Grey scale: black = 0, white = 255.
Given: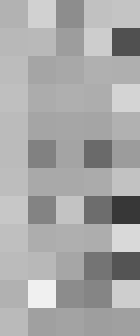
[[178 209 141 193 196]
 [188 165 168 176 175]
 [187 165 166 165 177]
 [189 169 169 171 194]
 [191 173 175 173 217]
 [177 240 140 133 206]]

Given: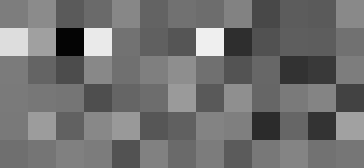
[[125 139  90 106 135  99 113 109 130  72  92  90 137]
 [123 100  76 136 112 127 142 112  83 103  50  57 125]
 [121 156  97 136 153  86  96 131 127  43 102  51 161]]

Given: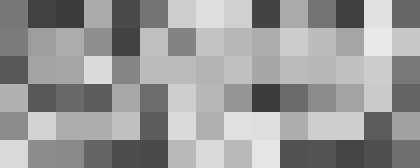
[[119  66  59 171  74 116 206 223 208  67 170 116  64 226 103]
 [ 88 164 165 219 133 187 187 179 191 167 187 183 193 205 120]
 [140 210 173 174 192  92 219 176 224 222 174 207 207  92 161]]

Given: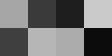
[[166  58  30 202]]

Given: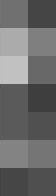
[[112  69]
 [193 104]
 [ 90  80]
 [ 70  79]]

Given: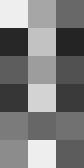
[[238 166 104]
 [ 93 157  81]
 [123 103 113]]

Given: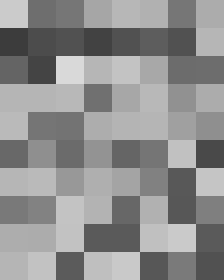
[[203 110 118 166 183 177 118 172]
 [100  68 217 182 195 168 108 109]
 [186 117 115 173 180 181 160 143]
 [182 186 152 175 164 129  88 197]
 [173 172 194  90  90 192 202  90]]

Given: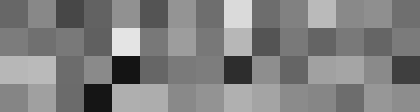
[[103 136  71  98 145  84 148 110 218 109 129 186 137 143 111]
 [183 186 108 138  20 102 122 125  45 142 101 161 165 138  63]]

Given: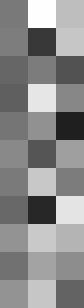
[[121 254 190]
 [102 124  82]
 [117 145  31]
 [122 200 124]
 [147 201 180]
 [147 198  99]]
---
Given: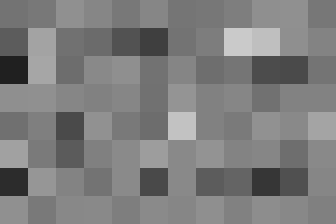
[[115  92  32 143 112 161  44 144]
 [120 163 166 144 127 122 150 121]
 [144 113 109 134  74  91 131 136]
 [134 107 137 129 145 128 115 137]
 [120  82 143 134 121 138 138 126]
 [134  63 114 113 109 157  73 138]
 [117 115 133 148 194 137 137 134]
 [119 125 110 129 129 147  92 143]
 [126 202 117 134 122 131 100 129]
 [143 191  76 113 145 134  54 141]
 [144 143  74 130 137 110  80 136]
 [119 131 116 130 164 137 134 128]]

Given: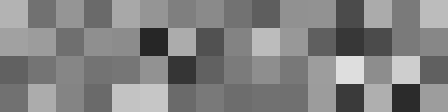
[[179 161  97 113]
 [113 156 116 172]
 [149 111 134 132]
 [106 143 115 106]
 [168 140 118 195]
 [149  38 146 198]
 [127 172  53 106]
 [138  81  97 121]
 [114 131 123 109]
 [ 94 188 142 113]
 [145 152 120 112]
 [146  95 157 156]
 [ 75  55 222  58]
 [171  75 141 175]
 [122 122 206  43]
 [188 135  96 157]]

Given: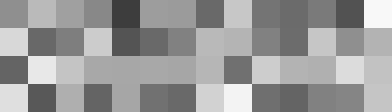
[[143 216 100 223]
 [186 104 232  88]
 [160 126 196 175]
 [136 204 168 100]
 [ 61  84 167 166]
 [157 105 168 113]
 [155 129 166 105]
 [105 185 182 210]
 [199 180 112 243]
 [116 129 205 111]
 [107 108 179 100]
 [122 198 176 129]
 [ 82 143 220 133]
 [248 179 194 197]]

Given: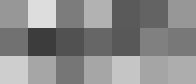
[[151 113 206]
 [221  60 166]
 [124  81 118]
 [178 102 166]
 [ 90  88 197]
 [ 99 128 165]
 [151 120 173]]

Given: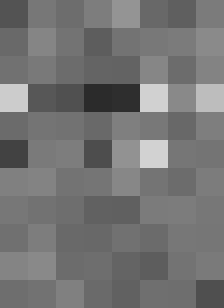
[[ 83 105 113 204 107  66 128 119 112 132 110]
 [119 133 121  87 116 122 131 114 125 137 114]
 [109 115 108  80 114 125 115 110 105 108 128]
 [125  93 100  43 105  77 117  97 104 110 106]
 [148 115  99  46 127 146 135  96 113 100  97]
 [104 120 134 209 120 210 116 123 107  93 111]
 [ 95 123 108 137 104 118 108 124 119 115 110]
 [123 138 131 189 126 116 124 119 118 122  79]]

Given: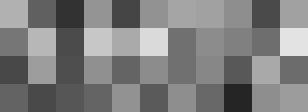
[[177 118  72  99]
 [ 96 183 157  73]
 [ 50  75  78  86]
 [148 199 144 100]
 [ 69 170 100 146]
 [146 218 140  90]
 [165 112 112 142]
 [161 140 135 104]
 [142 128  88  37]
 [ 74 110 169 142]
 [161 227 108 156]]

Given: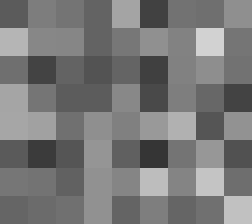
[[ 91 181 111 165 166  90 118 101]
 [125 135  67 117 161  59 115 107]
 [116 134  99  92 112  85  97 112]
 [ 99  99  83  92 143 149 145 145]
 [164 119 100 136 128  96 133 100]
 [ 65 144  64  73 153  53 189 126]
 [114 130 129 126 177 116 132 101]
 [111 210 142 103  85 151 196 112]
 [143 117 114  67 146  81 110 193]]

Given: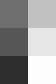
[[110  85  45]
 [193 230 253]]
